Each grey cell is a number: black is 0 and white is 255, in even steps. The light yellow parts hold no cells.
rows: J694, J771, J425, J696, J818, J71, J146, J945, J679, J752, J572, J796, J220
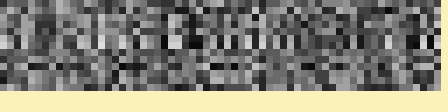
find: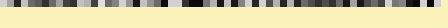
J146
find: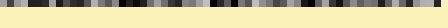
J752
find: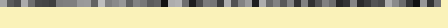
J425
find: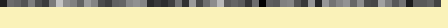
J694

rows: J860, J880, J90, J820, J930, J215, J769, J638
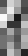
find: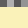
J930
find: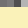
J215
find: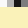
J90
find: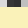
J820
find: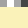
J880

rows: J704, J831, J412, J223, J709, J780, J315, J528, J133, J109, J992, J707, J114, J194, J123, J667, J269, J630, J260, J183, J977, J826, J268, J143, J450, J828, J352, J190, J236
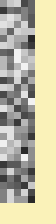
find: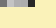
J780
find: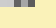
J114
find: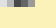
J667
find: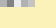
J133

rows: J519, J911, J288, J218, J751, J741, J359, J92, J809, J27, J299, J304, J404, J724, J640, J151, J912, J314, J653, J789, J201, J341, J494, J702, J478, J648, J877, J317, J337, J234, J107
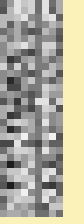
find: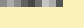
J92
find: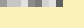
J478
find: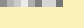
J359
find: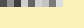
J640

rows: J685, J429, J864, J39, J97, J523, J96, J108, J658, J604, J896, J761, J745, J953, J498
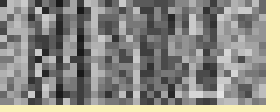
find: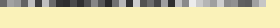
J953
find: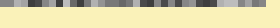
J498
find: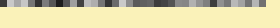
J685
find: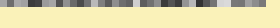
J761
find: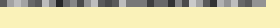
J39

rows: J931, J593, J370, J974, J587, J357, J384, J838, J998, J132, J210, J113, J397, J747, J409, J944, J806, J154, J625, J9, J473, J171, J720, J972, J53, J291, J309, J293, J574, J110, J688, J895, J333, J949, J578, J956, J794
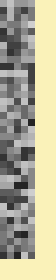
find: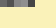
J113
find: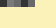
J720
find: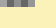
J944

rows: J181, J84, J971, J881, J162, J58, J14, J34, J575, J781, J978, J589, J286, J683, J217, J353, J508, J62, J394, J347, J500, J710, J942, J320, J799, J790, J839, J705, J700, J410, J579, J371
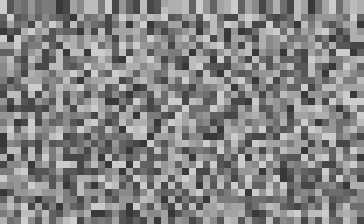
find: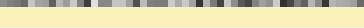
J978
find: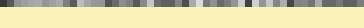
J705
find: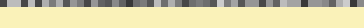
J683
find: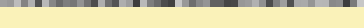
J508
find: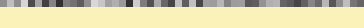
J410

